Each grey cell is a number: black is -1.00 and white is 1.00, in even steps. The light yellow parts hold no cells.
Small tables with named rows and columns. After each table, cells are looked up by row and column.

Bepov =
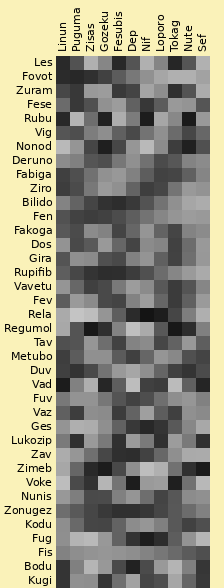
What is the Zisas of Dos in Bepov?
-0.30
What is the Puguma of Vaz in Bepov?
-0.52
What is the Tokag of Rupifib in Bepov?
0.05
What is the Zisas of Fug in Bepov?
0.45
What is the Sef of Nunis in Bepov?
0.13
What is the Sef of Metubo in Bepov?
-0.47
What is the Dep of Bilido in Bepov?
-0.55
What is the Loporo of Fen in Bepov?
0.05

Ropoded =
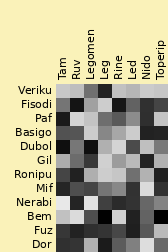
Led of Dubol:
-0.41
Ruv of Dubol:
-0.07
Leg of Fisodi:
0.61
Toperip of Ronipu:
-0.75
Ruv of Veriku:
0.49
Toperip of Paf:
0.54
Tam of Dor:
-0.62
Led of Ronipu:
-0.12
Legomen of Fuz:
-0.63
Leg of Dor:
-0.79
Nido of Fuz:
-0.31
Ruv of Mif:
-0.39
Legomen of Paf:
0.53
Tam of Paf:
-0.80
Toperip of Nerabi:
0.03
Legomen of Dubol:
-0.88

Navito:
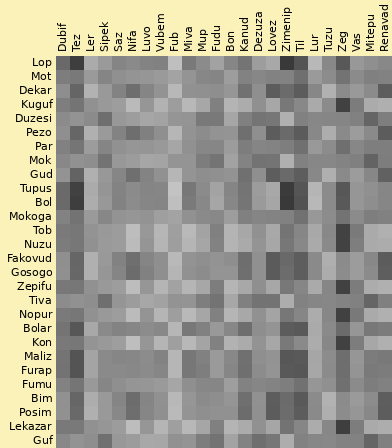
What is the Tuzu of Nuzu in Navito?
0.08
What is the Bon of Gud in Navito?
0.15
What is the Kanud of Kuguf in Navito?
0.35
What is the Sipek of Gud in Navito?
0.19
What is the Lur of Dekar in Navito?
0.06
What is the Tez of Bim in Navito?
-0.20
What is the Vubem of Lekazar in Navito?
0.42
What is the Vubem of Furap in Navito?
0.05
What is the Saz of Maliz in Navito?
0.05
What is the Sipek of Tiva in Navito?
-0.13
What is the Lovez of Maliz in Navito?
0.15
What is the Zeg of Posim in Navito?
0.10
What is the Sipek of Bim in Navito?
0.20
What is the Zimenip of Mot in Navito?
0.02
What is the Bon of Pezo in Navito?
0.16
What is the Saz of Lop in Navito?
0.04
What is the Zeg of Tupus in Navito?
-0.32
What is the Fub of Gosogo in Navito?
0.42
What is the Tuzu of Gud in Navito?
0.37
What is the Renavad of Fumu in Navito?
0.01

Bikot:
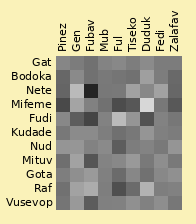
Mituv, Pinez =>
-0.13
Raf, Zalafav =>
0.01
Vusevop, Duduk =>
0.01
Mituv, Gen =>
0.27
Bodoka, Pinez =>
-0.19
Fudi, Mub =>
0.02
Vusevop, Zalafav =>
-0.07
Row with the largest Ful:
Fudi

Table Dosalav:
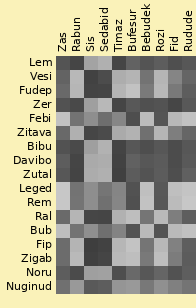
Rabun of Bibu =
-0.42
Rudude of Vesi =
-0.21
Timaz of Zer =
-0.46
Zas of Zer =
-0.36
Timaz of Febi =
0.05
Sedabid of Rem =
-0.12
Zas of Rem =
0.56
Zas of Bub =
0.49
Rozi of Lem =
-0.27
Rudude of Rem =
0.56

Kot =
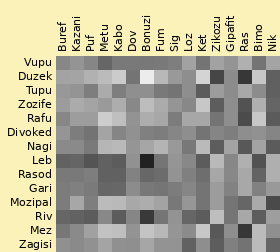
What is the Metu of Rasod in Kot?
-0.24
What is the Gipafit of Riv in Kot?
-0.08
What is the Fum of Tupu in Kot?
-0.05
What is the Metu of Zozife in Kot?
0.21
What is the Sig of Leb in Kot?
0.17
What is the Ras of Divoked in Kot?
0.11
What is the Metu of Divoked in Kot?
0.29
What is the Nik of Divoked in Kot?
0.04
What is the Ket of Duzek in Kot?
0.66
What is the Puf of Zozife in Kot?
0.29
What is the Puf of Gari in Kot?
-0.04
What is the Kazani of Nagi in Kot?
0.08
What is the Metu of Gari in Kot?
-0.20
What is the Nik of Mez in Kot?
0.12
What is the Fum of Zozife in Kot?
0.34
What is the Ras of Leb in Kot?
0.38
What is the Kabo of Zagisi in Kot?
0.13
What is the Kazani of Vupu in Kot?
0.16
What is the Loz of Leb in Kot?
0.07

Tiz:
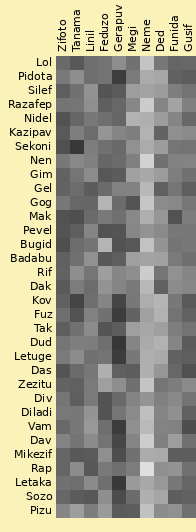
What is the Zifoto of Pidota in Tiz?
-0.05
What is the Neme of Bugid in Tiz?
0.52
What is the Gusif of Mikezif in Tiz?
-0.27
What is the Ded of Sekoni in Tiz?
0.22
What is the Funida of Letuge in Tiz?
-0.24
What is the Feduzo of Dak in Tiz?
0.15
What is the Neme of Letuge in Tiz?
0.37
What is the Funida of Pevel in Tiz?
-0.06
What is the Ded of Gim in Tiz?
0.22
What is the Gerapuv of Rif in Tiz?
0.05
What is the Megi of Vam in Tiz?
0.13
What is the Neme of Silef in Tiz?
0.28
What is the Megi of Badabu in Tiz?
0.25

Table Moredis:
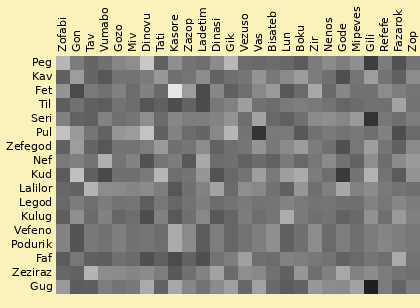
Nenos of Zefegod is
-0.12
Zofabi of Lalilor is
-0.19
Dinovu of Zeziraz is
0.09
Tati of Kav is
0.19
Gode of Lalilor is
0.31
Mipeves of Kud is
-0.09
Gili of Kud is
0.40
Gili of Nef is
0.11
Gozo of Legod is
-0.10
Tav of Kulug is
-0.16
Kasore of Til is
-0.39
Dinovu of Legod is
-0.27
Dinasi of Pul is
0.07
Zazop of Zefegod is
-0.08
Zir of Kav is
-0.03
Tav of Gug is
-0.26
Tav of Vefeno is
-0.06

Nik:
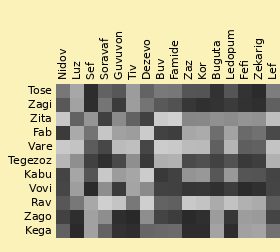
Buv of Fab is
-0.48
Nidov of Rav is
-0.32
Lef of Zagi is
-0.25
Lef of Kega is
-0.11
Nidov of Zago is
-0.48
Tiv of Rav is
-0.06
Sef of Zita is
0.17
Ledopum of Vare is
0.42
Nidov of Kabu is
-0.47
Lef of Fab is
-0.43
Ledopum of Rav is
0.52
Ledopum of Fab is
0.28
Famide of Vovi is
-0.49
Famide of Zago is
-0.52
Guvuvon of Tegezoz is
-0.43
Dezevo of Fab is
0.59
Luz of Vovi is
0.24

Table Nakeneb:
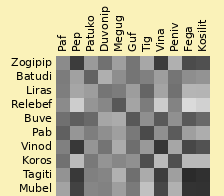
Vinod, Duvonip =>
-0.09
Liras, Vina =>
0.29
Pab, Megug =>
0.25
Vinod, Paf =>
0.00
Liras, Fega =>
0.42
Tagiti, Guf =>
-0.13
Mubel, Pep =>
-0.48
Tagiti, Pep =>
-0.55
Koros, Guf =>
0.13
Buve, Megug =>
0.34
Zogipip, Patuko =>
0.21
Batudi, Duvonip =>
0.37
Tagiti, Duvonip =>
0.04
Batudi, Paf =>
-0.03
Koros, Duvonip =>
0.16
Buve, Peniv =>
0.13
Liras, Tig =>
-0.21
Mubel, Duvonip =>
0.02

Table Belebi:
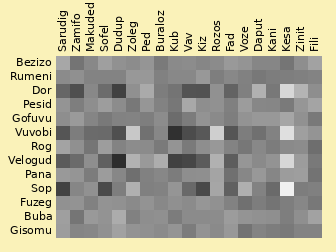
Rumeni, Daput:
-0.06
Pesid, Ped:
0.18
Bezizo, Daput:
0.05
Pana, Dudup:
0.06
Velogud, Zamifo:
-0.16
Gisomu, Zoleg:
0.15
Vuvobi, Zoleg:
0.57

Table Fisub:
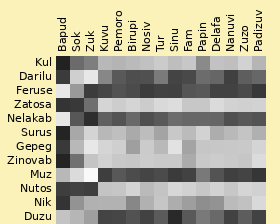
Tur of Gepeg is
0.45
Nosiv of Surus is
0.48
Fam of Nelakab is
-0.19
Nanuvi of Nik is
0.47
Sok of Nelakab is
-0.32
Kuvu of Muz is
-0.51
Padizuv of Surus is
0.38
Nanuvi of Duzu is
-0.48
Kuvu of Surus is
0.44
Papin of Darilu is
-0.15
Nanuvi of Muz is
-0.50
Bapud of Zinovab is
-0.72
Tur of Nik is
0.55
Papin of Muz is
-0.05
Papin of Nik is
0.11
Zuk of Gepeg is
0.81
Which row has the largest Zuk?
Muz

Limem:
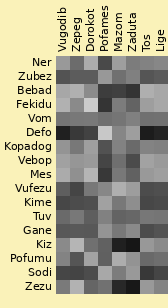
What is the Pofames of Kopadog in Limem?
-0.36
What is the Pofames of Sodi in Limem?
0.32
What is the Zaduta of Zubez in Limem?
0.00
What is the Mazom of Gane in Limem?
-0.06
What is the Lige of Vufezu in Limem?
-0.38
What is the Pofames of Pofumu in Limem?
-0.25
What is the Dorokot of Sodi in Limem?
-0.40
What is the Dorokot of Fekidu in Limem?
0.59

